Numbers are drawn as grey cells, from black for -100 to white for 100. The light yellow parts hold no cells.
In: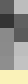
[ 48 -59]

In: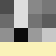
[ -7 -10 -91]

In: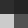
[-72  59]

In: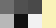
[-43 -87]

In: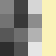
[ 68 -56 -32]

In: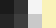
[ 91 -51]

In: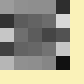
[-64 -15 -28 -22  43]

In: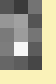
[-10  26  -4]
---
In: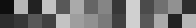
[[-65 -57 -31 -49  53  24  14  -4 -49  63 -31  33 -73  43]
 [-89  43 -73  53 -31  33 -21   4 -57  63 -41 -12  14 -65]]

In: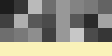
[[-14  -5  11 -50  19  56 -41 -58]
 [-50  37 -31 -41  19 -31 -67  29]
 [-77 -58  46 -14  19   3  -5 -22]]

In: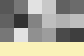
[[ -7  77  13  23 -42 -51]
 [-24 -61   3  49  40  49]
 [-32  -7  77  57 -24 -16]]

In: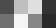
[[-12  92   5 -68]
 [-40  50  75 -60]]

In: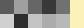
[[ 63 -65  54  35  44]
 [-29  25 -20 -56 -11]]

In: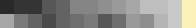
[[ 31  -4 -22 -42 -22 -14  -4 -32 -14  21  12  41  58]
 [-68 -59 -59 -32 -22   4   4  12  21  31  49  49  58]]
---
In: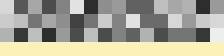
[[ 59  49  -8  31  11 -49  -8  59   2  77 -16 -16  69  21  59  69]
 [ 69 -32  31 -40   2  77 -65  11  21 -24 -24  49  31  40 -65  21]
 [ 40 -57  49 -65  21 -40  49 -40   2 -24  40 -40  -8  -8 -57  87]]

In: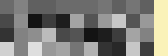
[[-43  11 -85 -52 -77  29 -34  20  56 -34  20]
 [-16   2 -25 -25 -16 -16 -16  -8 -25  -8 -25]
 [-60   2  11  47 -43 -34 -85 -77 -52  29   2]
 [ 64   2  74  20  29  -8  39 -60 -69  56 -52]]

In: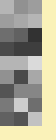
[[-14 -24 -61]
 [-42 -51 -51]
 [ -5  61 -14]
 [-34   5   5]
 [ 42  14  23]
 [ 14 -42  32]
 [ 23  32  42]
 [-24 -34  52]
 [ 42  42  71]]

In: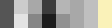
[[-33  78   5 -78  14  32  50]
 [-33  60  32 -53  42  32  50]]

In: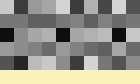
[[ -7  -7 -25 -25  -7   1 -25   1 -16  -7]
 [ 20  10   1 -16  20   1 -16 -25  30 -16]
 [ 57 -53  20  30  66 -53  39 -44  66 -35]
 [-89  10  30  39 -89  30  39  47 -89  57]
 [-35 -70  47  57  10 -53  66  -7 -35  10]]

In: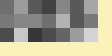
[[-40  56 -57 -40 -21  22  66]
 [-13  22 -30 -48   5 -30  30]
 [ -5   5   5 -13  40 -30  -5]]

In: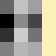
[[-99   8 -46]
 [-62  60 -10]
 [-19  51  25]
 [  0  43  33]]

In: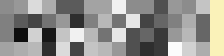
[[  0 -29 -47 -10  19 -64   0  44 -10  81 -47 -20   0  36 -20]
 [ 28  36  44 -64  72 -47  54  44  19 -37 -64 -55  97  64  36]
 [  0 -90  64 -82  54  89  44 -10  81 -37 -20 -55  19  44 -20]
 [ 10  19  72  36 -29 -29  28  28  89  10  10 -37  19  10  54]]
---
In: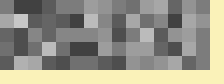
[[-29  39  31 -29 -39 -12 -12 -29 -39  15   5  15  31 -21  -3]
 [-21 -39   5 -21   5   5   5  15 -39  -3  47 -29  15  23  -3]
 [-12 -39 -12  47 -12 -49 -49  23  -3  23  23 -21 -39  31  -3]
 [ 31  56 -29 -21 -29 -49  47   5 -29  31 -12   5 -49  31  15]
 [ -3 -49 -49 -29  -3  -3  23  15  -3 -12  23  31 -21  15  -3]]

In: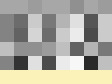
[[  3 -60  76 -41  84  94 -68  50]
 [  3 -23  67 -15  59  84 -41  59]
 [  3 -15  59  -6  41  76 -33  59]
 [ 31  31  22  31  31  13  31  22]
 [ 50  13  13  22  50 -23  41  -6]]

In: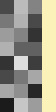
[[-43  -6  31]
 [-79  55  22]
 [-43  47   3]
 [ 39 -24 -24]
 [ -6  39 -43]
 [-60  74 -52]
 [ 22   3 -60]
 [ 31  12 -70]]

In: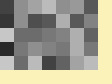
[[ 56 -15  47 -48 -23  28  47]
 [-48  12  28  47  12  20 -31]
 [-68  -6  12   2  -6  37  -6]
 [ 56 -15 -15  -6   2  37 -23]
 [-58  12 -39 -31  37 -31   2]]

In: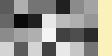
[[ 66 -29  66 -49  82  56  -9]
 [  9  28  37  91 -49 -39 -67]
 [-29  37  -9  -9 -75   9  28]
 [-19 -93 -75  82  47  37  18]]

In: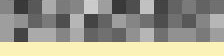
[[ 24 -47  33  33   4  33 -22 -12 -22  14  43 -12  14  14  -4  24]
 [ 24  14 -22  -4 -39  43 -47 -22  24   4 -12 -39 -12 -31   4  43]
 [  4 -55 -31  33  -4   4  59  24 -55 -39  51 -47 -22  -4 -22 -12]]

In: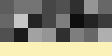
[[-37 -80  27  17 -63  -1 -19  37]
 [-27  -9  -9 -45 -37 -63  17 -19]
 [-19  55 -72 -45  -1 -89 -72 -54]]

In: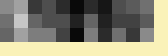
[[-21  26  -2  -2 -48 -93  -2 -66 -12 -56   8]
 [-12  55 -21 -39 -39 -74 -21 -74 -48 -48 -29]
 [  8  26 -56 -39 -66 -93 -66 -83 -39 -29 -12]]
